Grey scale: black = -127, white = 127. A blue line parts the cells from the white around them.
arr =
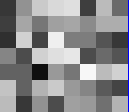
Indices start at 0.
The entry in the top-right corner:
-21
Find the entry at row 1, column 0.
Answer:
-65
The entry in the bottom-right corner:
51
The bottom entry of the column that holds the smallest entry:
18
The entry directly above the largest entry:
-51
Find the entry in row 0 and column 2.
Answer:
74
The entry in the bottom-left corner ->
59
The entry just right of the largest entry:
59
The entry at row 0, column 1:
18
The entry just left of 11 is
38
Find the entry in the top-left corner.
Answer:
-72
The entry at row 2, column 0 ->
-80
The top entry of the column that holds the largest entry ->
-65
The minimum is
-112
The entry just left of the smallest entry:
-29

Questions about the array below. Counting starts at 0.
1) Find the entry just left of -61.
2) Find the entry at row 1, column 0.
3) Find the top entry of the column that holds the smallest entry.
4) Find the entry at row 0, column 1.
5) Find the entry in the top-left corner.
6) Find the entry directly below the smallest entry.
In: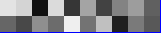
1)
36
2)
-25
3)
-110
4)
84
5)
99
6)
15

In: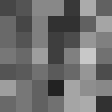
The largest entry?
72
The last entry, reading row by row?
-78
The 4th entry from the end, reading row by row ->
-14
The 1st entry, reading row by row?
-57
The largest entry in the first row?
43
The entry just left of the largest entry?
0
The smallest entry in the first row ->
-71
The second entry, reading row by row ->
-43
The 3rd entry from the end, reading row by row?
37
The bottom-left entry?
-22
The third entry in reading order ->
8
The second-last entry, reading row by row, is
43
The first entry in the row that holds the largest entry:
-8
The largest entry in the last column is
37
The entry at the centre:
-65

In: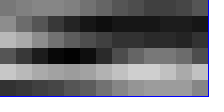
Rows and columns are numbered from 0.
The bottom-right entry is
6
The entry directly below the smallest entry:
28
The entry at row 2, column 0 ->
57
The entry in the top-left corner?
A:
-7
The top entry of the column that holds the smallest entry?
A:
0
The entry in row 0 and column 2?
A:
6
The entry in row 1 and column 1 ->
-19
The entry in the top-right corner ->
-42
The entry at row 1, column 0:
13
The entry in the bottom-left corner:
-77
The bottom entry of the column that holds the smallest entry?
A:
-42
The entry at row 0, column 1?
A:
0
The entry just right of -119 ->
-125
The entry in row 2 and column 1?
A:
42

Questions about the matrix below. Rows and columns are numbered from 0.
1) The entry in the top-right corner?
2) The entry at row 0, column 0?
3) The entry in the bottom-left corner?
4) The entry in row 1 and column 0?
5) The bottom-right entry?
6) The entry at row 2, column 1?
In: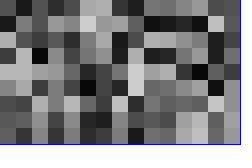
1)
-45
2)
-45
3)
-32
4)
-103
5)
24
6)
-45

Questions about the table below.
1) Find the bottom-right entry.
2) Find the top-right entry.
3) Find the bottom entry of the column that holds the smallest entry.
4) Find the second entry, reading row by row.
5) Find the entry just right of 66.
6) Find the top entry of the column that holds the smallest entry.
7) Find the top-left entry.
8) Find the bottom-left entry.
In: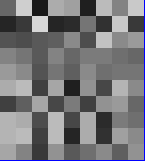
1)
18
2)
73
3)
-70
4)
79
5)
10
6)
-102
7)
-24
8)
38

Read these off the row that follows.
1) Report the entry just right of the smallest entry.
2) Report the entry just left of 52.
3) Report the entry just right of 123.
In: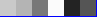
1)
-42
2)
73
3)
-92
